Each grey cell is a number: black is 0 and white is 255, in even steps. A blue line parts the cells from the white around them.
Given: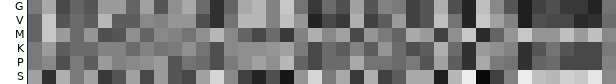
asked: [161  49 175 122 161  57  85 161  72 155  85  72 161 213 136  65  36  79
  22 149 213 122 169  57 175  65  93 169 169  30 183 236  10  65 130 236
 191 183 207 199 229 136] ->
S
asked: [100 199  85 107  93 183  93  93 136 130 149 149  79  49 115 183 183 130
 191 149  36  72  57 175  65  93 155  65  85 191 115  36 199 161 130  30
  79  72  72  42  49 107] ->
V
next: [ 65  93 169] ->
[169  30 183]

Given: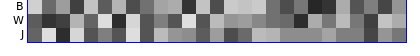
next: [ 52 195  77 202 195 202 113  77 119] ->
[ 39  52 172]
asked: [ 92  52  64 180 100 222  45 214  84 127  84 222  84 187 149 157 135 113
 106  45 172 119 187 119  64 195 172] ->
W
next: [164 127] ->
[127  70 149]

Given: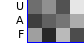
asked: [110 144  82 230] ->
U
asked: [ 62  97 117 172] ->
A

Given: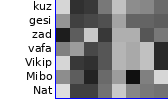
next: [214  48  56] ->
[120 193 141]
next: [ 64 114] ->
[201 135 120]
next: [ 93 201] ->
[ 56 175 175]
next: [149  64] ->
[ 72  80 163]
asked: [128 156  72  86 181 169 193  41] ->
vafa
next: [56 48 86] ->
[181 169 193]
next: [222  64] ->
[ 64 114 201]

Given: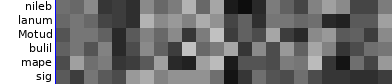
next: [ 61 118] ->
[ 90  76 153]
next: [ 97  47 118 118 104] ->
[111  41  33]
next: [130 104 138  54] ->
[124 193  61]
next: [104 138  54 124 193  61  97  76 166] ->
[ 61  41 138]
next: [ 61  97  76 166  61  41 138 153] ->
[90 97 61]
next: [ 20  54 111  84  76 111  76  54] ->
[54 47 47]

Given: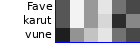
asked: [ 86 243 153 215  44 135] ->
karut
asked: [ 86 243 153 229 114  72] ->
Fave

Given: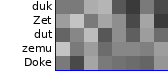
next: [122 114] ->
[108 101 150]
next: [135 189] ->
[ 87 142  95]
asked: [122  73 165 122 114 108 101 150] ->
Doke
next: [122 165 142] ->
[ 73 165  58]
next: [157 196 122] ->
[165 142  73]

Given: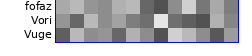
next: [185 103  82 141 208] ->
[119 169 126]
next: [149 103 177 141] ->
[ 82 208 185]
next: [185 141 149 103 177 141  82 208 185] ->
[141  88 156]
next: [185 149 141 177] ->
[185 103  82]
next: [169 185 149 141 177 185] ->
[103  82 141]

